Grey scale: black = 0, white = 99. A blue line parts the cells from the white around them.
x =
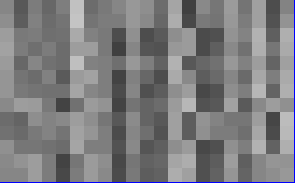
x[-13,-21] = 52
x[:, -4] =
[45, 48, 51, 44, 50, 41, 49, 35, 46, 43, 49, 37, 39]
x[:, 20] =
[51, 57, 68, 66, 62, 66, 68, 56, 73, 72, 68, 57, 59]
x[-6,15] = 34
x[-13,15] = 46
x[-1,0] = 52
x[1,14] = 47
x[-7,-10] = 36
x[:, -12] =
[59, 59, 56, 52, 59, 50, 52, 45, 54, 52, 53, 46, 47]
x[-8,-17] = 35
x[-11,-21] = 61
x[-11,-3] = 69
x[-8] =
[58, 45, 42, 50, 35, 60, 63, 49, 26, 50, 40, 30, 66, 53, 36, 41, 52, 41, 65, 49, 66]
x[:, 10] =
[55, 53, 30, 33, 49, 40, 31, 39, 39, 43, 33, 38, 36]
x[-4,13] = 36
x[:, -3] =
[62, 62, 69, 68, 61, 65, 71, 53, 61, 65, 69, 52, 52]
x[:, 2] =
[48, 50, 48, 43, 52, 42, 45, 60, 55, 47, 46, 61, 61]
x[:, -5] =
[60, 59, 57, 53, 59, 52, 55, 63, 46, 48, 56, 61, 58]
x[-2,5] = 46
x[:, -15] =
[42, 45, 50, 61, 50, 63, 52, 60, 55, 58, 49, 60, 60]
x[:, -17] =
[49, 45, 44, 42, 42, 35, 44, 26, 53, 45, 42, 26, 28]
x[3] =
[63, 48, 43, 48, 42, 61, 61, 47, 25, 52, 33, 32, 59, 60, 29, 37, 53, 44, 68, 46, 66]
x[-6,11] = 42
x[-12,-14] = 48
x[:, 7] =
[47, 48, 47, 47, 49, 49, 49, 57, 46, 49, 49, 55, 53]

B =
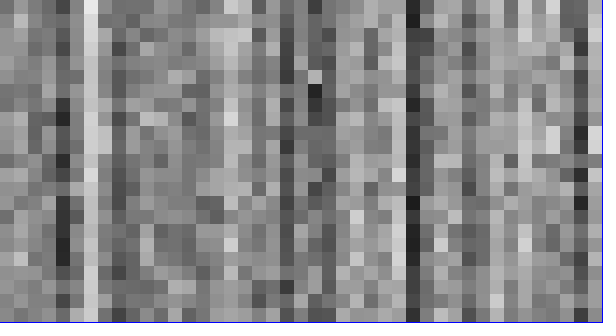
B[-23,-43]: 44
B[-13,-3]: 45
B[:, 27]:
[62, 54, 64, 53, 70, 57, 58, 73, 59, 47, 48, 62, 52, 56, 67, 49, 64, 66, 50, 55, 65, 58, 66]
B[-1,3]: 56
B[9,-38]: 49
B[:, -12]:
[63, 71, 57, 51, 57, 57, 69, 64, 59, 46, 55, 72, 58, 61, 67, 55, 66, 79, 59, 68, 62, 48, 73]
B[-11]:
[62, 66, 52, 38, 27, 47, 84, 49, 32, 43, 58, 54, 54, 46, 54, 64, 66, 55, 50, 57, 29, 54, 53, 28, 61, 71, 65, 52, 83, 24, 40, 58, 50, 36, 51, 73, 63, 74, 67, 57, 39, 18, 76]
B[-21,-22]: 50
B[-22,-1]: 75
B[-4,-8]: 70
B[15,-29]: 44
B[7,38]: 42
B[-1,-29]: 46
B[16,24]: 52
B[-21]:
[57, 62, 46, 48, 34, 54, 83, 65, 41, 52, 40, 45, 54, 51, 61, 72, 75, 77, 35, 60, 29, 50, 39, 30, 57, 59, 40, 64, 69, 25, 26, 57, 53, 46, 59, 63, 58, 80, 63, 68, 45, 29, 80]
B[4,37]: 61
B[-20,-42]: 57
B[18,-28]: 51
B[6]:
[45, 47, 43, 64, 43, 58, 77, 52, 34, 49, 56, 58, 58, 39, 38, 57, 67, 62, 50, 60, 43, 49, 14, 38, 63, 54, 47, 58, 58, 23, 53, 69, 61, 33, 48, 70, 48, 61, 47, 67, 54, 31, 63]
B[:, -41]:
[48, 52, 46, 42, 49, 51, 43, 46, 39, 38, 40, 56, 52, 45, 50, 56, 54, 52, 45, 57, 49, 50, 51]
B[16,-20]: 33
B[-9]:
[58, 47, 50, 63, 21, 44, 74, 48, 29, 49, 60, 53, 49, 49, 37, 39, 73, 52, 63, 53, 26, 46, 35, 40, 63, 60, 49, 67, 73, 11, 60, 67, 59, 43, 42, 56, 67, 61, 50, 53, 58, 15, 61]
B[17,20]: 32
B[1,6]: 84
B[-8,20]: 33
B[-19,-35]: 43
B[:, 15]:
[51, 58, 72, 65, 61, 50, 57, 50, 59, 53, 51, 50, 64, 64, 39, 37, 59, 55, 51, 48, 58, 56, 61]
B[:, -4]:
[82, 71, 68, 57, 47, 61, 67, 71, 54, 81, 81, 48, 57, 60, 53, 61, 41, 40, 58, 53, 59, 48, 47]
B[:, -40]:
[41, 44, 48, 47, 58, 59, 64, 54, 37, 58, 55, 40, 38, 48, 63, 53, 44, 47, 48, 47, 58, 50, 56]
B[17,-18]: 63
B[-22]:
[52, 72, 52, 44, 41, 55, 84, 44, 45, 38, 52, 53, 47, 46, 54, 58, 58, 65, 53, 55, 35, 51, 39, 45, 56, 62, 68, 54, 71, 12, 53, 71, 59, 33, 50, 70, 45, 74, 60, 71, 37, 38, 75]
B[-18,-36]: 50
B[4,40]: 72

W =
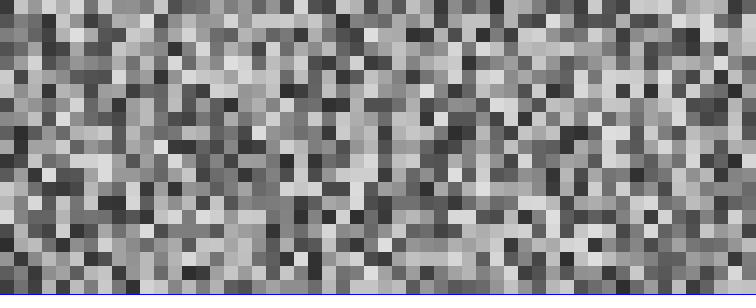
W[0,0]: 22
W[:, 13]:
[41, 71, 82, 50, 41, 84, 35, 33, 26, 72, 21, 56, 77, 57, 72, 48, 49, 35, 84, 18, 71]
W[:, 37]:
[66, 33, 78, 73, 39, 65, 31, 53, 21, 76, 50, 83, 56, 67, 83, 20, 81, 55, 51, 24, 57]
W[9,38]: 65
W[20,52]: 76
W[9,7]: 78
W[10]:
[65, 20, 63, 63, 79, 38, 58, 50, 34, 65, 57, 86, 22, 21, 38, 28, 52, 21, 25, 54, 80, 70, 49, 55, 31, 58, 70, 31, 59, 61, 39, 23, 28, 51, 61, 43, 74, 50, 39, 36, 21, 66, 53, 82, 42, 34, 63, 83, 58, 80, 67, 33, 68, 64]
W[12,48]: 77
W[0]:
[22, 76, 59, 82, 68, 83, 45, 78, 55, 56, 48, 77, 31, 41, 44, 64, 49, 59, 39, 57, 29, 83, 31, 25, 77, 69, 28, 58, 34, 74, 59, 22, 54, 35, 48, 18, 69, 66, 49, 31, 42, 24, 79, 33, 26, 79, 77, 82, 52, 66, 72, 68, 22, 38]
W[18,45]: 57
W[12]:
[35, 60, 21, 85, 32, 33, 63, 85, 59, 59, 52, 40, 61, 77, 26, 42, 47, 21, 38, 50, 30, 79, 29, 58, 78, 80, 80, 23, 66, 40, 55, 32, 86, 35, 80, 33, 37, 56, 52, 20, 71, 29, 65, 45, 48, 19, 38, 46, 77, 56, 71, 22, 51, 54]
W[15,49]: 29
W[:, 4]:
[68, 77, 69, 27, 44, 54, 70, 56, 85, 41, 79, 49, 32, 22, 76, 70, 80, 20, 57, 63, 25]
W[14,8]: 20
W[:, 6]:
[45, 24, 66, 33, 52, 32, 28, 40, 41, 73, 58, 81, 63, 71, 77, 45, 32, 46, 21, 71, 48]
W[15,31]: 36
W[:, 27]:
[58, 41, 67, 63, 29, 64, 58, 31, 42, 23, 31, 41, 23, 61, 24, 22, 56, 86, 23, 63, 67]
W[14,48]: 49
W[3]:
[32, 41, 63, 22, 27, 65, 33, 30, 76, 69, 56, 53, 20, 50, 83, 45, 68, 57, 27, 81, 42, 66, 54, 72, 39, 29, 51, 63, 75, 64, 50, 56, 83, 47, 84, 74, 44, 73, 70, 73, 79, 62, 62, 47, 30, 71, 29, 40, 34, 22, 56, 25, 65, 73]
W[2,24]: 31
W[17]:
[18, 66, 73, 43, 20, 55, 46, 81, 63, 54, 41, 57, 66, 35, 76, 77, 64, 75, 56, 34, 67, 29, 34, 75, 37, 21, 49, 86, 34, 58, 54, 52, 68, 62, 69, 79, 22, 55, 72, 66, 82, 84, 21, 54, 38, 52, 29, 46, 63, 46, 41, 43, 58, 73]
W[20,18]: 53
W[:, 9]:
[56, 65, 78, 69, 44, 52, 24, 61, 59, 71, 65, 33, 59, 81, 83, 33, 60, 54, 57, 58, 19]
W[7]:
[29, 64, 57, 44, 56, 82, 40, 57, 21, 61, 72, 40, 73, 33, 60, 36, 19, 59, 68, 51, 81, 41, 43, 19, 22, 69, 31, 31, 43, 68, 30, 40, 55, 53, 33, 85, 82, 53, 32, 74, 69, 55, 50, 77, 76, 48, 63, 75, 82, 29, 31, 23, 70, 41]
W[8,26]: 61
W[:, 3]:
[82, 20, 26, 22, 31, 62, 21, 44, 32, 58, 63, 42, 85, 25, 35, 39, 26, 43, 72, 55, 70]
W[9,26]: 73
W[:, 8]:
[55, 67, 30, 76, 67, 84, 63, 21, 28, 34, 34, 62, 59, 41, 20, 25, 44, 63, 63, 23, 46]
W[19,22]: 19
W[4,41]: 45
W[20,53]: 75
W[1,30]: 71
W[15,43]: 27
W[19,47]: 34

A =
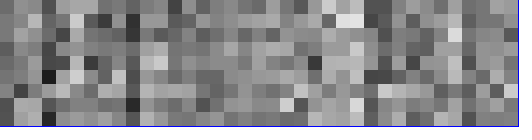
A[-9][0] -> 42
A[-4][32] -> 72
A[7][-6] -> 46
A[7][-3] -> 53
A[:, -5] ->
[62, 71, 85, 62, 74, 72, 47, 63, 65]
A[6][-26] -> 63
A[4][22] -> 22
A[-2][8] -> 45
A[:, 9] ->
[38, 19, 21, 42, 34, 30, 34, 16, 33]
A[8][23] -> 65
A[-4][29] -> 50
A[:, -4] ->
[43, 37, 46, 40, 31, 51, 36, 44, 32]
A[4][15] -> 54
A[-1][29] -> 36
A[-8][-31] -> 35
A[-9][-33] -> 61
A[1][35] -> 46
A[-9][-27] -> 48
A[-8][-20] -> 60
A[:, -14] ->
[79, 40, 67, 60, 69, 67, 48, 64, 65]
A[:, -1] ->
[60, 56, 34, 60, 45, 51, 79, 47, 50]
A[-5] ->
[41, 47, 60, 28, 29, 71, 23, 39, 52, 34, 71, 78, 46, 56, 51, 54, 54, 47, 62, 51, 46, 54, 22, 69, 70, 71, 58, 32, 61, 27, 57, 58, 74, 31, 57, 60, 45]
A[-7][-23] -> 36
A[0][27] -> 32
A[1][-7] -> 56
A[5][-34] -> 11
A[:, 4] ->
[61, 46, 27, 53, 29, 63, 72, 43, 55]
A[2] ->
[47, 63, 56, 42, 27, 66, 45, 42, 38, 21, 47, 35, 40, 51, 36, 43, 52, 40, 50, 39, 57, 54, 53, 67, 60, 56, 52, 31, 49, 47, 38, 51, 85, 46, 52, 54, 34]
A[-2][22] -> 57
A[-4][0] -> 45
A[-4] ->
[45, 49, 58, 11, 63, 80, 54, 38, 75, 30, 59, 52, 41, 49, 40, 40, 54, 56, 59, 60, 66, 61, 43, 67, 57, 74, 27, 28, 38, 50, 41, 54, 72, 51, 41, 67, 51]
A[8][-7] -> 43
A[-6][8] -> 49
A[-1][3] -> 15
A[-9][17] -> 45
